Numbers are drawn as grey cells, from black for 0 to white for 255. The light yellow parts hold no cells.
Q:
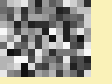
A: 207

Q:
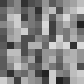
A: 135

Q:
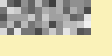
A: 74

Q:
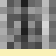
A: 115

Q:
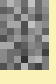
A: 152

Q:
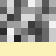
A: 75

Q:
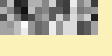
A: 33

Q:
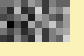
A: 140

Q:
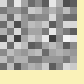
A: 231
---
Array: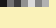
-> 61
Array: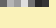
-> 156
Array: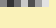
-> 109
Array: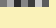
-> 45
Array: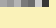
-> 180
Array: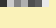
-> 132
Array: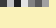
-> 32
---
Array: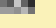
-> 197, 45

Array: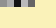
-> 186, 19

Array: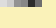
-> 221, 44

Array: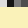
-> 220, 20

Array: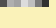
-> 220, 49

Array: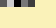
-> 206, 3

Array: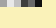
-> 232, 17
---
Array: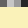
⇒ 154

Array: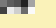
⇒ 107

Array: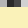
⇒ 71

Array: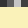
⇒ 198

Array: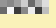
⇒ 60

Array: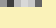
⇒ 201

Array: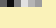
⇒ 181
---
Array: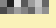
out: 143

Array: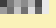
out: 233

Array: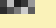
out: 92

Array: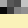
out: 143

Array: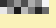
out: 105

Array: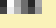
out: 152

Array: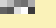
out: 58

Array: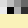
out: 46
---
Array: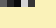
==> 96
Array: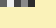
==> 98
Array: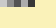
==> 202
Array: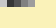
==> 200
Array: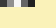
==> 57
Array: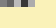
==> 127
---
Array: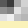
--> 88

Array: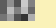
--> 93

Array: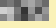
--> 106

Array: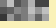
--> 124

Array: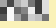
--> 164

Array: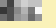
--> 137
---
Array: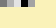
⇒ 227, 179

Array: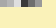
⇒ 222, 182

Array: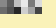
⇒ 234, 220

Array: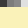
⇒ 224, 137

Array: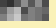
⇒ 200, 185

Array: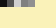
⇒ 208, 144

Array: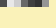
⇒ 232, 206

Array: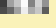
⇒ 251, 237

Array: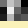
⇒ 239, 195

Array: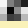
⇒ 246, 230
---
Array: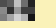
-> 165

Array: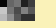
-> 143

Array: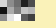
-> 228

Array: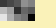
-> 172

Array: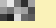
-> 32

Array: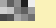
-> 84

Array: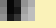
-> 22
